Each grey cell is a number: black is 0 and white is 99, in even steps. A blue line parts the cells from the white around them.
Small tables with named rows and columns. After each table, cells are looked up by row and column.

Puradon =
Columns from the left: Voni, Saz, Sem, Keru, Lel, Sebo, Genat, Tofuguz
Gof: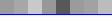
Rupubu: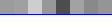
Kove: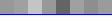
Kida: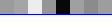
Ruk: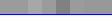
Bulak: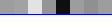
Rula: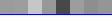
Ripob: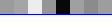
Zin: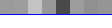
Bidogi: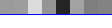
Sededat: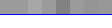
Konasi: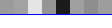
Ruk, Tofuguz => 59
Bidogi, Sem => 85
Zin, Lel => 28
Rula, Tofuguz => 58
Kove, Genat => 55
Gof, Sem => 78
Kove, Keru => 59
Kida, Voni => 60
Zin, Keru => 59
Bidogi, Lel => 14
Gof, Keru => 59
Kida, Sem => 92
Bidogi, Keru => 58
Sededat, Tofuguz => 59
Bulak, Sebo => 61
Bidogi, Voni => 60
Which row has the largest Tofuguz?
Gof

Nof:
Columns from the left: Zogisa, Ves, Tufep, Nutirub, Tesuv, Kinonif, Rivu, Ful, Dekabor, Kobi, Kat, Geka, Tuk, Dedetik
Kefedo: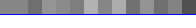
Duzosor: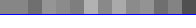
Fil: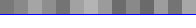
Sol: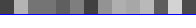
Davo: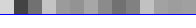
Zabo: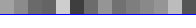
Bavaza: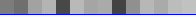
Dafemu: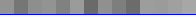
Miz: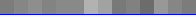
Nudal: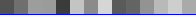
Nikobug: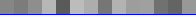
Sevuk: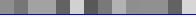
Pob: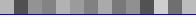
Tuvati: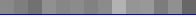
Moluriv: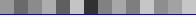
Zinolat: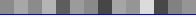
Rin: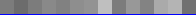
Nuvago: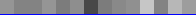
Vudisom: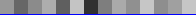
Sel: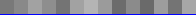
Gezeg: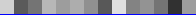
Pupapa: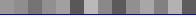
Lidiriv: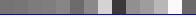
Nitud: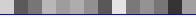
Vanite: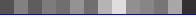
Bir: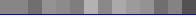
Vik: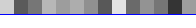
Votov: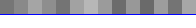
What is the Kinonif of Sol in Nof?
49
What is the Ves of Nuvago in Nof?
51
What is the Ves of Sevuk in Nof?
46
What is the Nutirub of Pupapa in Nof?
56
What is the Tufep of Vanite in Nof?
36
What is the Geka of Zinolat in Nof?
28
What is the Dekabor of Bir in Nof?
66
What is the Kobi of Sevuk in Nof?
55
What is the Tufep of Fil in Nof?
64
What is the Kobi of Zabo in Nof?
49
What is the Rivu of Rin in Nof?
57
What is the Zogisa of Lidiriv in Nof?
45
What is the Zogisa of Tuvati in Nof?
53
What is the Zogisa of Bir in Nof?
52

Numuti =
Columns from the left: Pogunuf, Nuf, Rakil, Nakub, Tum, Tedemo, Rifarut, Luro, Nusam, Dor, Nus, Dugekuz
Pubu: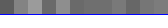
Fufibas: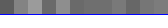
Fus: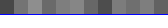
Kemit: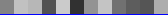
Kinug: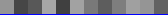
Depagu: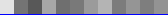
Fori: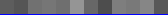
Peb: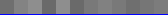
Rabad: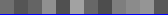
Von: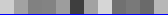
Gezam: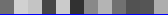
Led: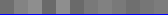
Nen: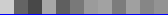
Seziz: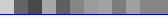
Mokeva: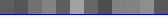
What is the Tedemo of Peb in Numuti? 41
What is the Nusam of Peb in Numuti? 47
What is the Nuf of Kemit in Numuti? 75
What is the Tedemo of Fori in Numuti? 58
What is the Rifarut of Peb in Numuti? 47
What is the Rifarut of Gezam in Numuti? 53
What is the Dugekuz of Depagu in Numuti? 57
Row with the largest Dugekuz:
Von

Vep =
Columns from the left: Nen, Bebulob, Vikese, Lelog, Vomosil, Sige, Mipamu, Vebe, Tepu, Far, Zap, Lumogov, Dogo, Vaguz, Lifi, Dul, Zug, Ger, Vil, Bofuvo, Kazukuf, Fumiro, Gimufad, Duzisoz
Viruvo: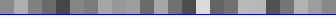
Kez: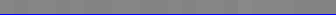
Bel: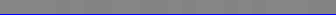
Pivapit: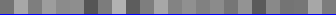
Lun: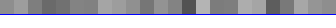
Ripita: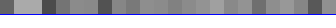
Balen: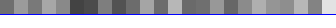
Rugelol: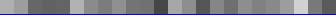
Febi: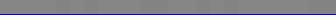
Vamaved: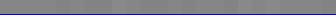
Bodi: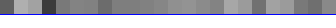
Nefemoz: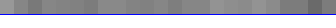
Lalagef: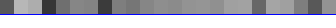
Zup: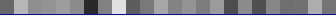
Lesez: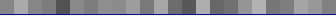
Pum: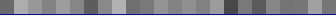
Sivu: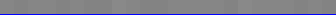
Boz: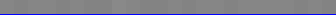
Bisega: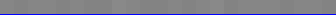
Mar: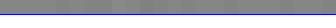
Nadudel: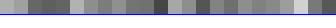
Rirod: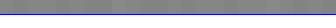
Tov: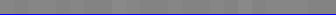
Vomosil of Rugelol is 39
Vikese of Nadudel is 40
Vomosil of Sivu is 51
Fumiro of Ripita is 52
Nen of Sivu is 52
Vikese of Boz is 52
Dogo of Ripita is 50
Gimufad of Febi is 51
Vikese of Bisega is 52
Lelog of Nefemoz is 52
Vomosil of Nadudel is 39
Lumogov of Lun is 57
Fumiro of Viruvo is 69
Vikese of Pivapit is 49
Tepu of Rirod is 53
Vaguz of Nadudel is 55

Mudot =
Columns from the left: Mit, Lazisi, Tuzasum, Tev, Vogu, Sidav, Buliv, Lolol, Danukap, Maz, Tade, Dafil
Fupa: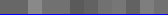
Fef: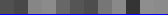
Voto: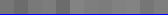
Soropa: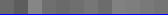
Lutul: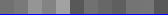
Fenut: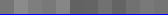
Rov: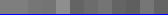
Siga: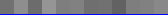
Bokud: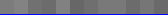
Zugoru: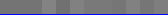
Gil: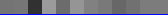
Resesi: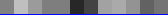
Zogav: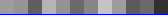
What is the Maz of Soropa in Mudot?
49
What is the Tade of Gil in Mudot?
48
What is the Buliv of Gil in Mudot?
50
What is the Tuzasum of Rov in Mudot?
46
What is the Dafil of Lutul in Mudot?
34
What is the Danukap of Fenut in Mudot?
39
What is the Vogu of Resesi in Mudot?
49
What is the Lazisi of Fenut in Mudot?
54
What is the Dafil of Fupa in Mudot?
44
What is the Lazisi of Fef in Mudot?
28
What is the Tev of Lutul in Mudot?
51
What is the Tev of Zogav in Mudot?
70
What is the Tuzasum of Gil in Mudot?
19
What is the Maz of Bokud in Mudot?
42
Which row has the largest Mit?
Zogav

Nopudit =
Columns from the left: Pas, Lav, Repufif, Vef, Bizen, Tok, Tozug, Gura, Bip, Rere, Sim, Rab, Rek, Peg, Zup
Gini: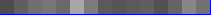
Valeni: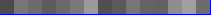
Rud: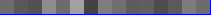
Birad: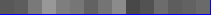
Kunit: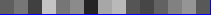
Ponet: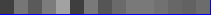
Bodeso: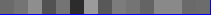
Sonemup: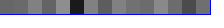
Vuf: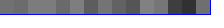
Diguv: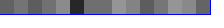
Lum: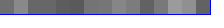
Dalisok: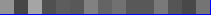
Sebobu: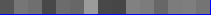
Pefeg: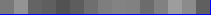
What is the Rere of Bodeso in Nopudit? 45
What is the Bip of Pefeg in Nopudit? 51
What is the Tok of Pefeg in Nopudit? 36
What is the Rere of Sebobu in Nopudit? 50
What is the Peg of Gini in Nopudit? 52
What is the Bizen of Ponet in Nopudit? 63
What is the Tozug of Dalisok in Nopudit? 50
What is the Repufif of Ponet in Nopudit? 35
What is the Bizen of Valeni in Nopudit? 41
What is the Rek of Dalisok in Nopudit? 33
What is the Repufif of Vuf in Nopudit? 48
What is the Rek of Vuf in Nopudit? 24
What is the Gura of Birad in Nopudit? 45
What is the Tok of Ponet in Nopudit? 24
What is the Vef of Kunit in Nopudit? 76
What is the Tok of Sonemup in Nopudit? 10
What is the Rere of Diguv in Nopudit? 51
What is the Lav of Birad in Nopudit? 36
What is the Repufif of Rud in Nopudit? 32

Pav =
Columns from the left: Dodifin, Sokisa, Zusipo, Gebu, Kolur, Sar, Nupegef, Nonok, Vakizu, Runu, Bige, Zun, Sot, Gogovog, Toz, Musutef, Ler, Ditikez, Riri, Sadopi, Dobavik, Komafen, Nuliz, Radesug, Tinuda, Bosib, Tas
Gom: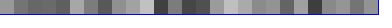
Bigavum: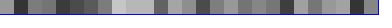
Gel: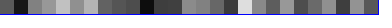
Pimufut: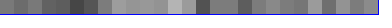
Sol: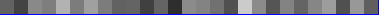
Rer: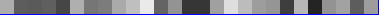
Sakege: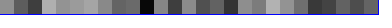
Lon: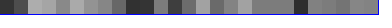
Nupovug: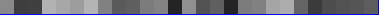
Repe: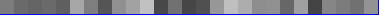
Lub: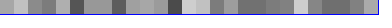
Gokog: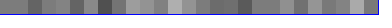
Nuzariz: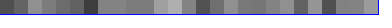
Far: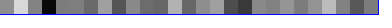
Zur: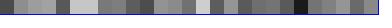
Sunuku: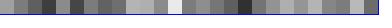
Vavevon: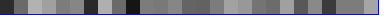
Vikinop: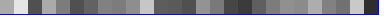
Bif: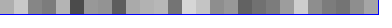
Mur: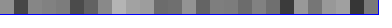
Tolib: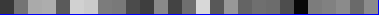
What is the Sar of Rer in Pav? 68
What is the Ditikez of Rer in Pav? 73
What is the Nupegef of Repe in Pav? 49
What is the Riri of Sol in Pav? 54
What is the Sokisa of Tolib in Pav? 45
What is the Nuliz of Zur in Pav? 45
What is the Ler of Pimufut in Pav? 48
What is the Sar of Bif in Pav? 29
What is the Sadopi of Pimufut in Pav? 53
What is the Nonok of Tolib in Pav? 48
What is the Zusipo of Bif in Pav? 52
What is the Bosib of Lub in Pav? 50
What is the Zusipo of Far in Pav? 51
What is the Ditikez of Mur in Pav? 42
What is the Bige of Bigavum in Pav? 71
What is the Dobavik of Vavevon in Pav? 62
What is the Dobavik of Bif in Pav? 61
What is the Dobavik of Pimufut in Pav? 48
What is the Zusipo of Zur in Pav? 61
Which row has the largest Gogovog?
Bif

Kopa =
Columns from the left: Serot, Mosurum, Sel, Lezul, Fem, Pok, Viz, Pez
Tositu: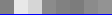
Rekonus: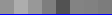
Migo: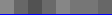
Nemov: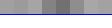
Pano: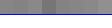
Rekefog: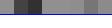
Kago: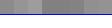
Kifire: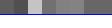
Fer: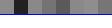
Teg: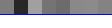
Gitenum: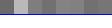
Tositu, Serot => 50
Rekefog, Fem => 56
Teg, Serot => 48
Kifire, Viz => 40
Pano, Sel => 53
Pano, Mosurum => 51
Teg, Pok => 53
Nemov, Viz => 65
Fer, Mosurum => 13
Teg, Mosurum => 15
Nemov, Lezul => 51
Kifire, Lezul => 44
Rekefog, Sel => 19
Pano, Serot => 52
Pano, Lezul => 46

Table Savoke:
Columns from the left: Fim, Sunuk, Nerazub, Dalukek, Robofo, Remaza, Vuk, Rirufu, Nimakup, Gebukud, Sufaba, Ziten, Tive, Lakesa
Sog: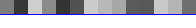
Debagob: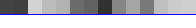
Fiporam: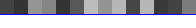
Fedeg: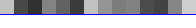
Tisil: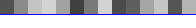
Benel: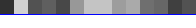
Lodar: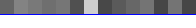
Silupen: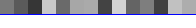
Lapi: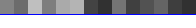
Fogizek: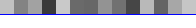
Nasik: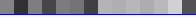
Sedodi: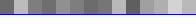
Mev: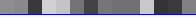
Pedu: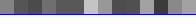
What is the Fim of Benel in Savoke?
19
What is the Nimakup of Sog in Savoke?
65
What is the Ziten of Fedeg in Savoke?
26
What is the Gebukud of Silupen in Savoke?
39
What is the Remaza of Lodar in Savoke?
31
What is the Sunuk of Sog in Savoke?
21
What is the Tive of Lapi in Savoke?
24
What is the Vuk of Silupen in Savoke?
66
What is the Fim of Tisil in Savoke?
32
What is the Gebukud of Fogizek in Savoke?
27
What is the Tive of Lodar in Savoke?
45
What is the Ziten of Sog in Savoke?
78
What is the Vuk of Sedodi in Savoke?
42
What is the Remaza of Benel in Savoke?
59
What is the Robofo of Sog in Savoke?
20
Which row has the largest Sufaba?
Mev

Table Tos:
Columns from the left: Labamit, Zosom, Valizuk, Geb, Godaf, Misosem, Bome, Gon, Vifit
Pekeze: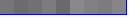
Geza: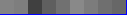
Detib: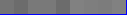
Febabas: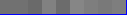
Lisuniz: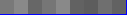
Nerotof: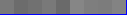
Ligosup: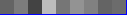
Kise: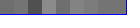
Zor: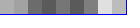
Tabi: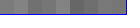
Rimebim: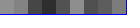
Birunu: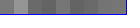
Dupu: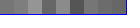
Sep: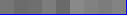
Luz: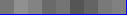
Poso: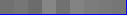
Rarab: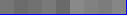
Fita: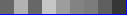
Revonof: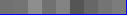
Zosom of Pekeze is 42
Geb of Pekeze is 48
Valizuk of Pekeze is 44
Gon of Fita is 37
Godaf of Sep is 41
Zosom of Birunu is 58
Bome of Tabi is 43
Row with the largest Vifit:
Zor

